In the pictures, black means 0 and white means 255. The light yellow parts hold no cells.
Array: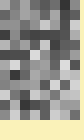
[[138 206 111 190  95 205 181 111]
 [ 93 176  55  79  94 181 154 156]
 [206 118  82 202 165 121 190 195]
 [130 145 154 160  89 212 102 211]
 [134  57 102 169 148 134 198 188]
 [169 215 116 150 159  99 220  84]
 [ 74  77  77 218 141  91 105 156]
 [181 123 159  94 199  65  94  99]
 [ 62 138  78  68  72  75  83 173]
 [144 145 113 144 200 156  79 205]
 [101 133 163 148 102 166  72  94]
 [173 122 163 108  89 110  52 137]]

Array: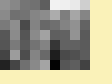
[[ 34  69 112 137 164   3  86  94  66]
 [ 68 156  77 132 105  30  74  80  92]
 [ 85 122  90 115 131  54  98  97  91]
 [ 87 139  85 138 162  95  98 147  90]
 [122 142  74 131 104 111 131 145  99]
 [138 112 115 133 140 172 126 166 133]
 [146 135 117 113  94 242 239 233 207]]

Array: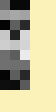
[[ 14  12  90]
 [  4  94  40]
 [112 111 112]
 [110  93 235]
 [206 197 212]
 [199  34 215]
 [  4  95  41]
 [158 167 162]
 [107   8   8]]

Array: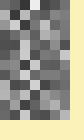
[[105  79 201  85  78 123 182]
 [101 159  66  98 149 176 124]
 [181 137 189  76 157 137 123]
 [177  75  85 209  70  96 109]
 [ 87 126 208 104 124 124 112]
 [130 137  63 201  94  92 129]
 [ 88 122 203  79 121 116 199]
 [ 79  78 200 109  94 141  81]
 [ 83 108 146  95 177 156 119]
 [149 206  60 119 192 105 121]
 [180  57 186 104  92 133 125]
 [110  94  54 237  69  83 114]]

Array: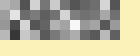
[[184  55 200 171  90 121 150 173 107  89 185  96]
 [151  76 213  85 100 178 163 247 152 164  88 154]
 [158 227 108 123  95 114 212 126 113 119 168 112]
 [183 168  83 210 118 203 116  85 101 110 213  85]]

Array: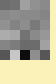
[[ 86 198  13 142  87]
 [133 124 107 108 161]
 [172 167 115 138 151]
 [145 131 141 121 140]
 [137 141 138 138 133]
 [109 113 160 145 138]]

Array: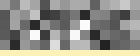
[[131  42 152 131 100 220 103 184 185 111  34  95 103 121]
 [ 90  67 143 250  59 181 124 248 131  41 121 104  95 158]
 [ 88 163 105  41 149 112  90 155 251 109 103  84 166 183]
 [ 85 160 144 194  55  64  92 118  41 134 130  88  62 150]
 [161 120 187 165  83 171 151 171 170  97 164 178 201 168]]
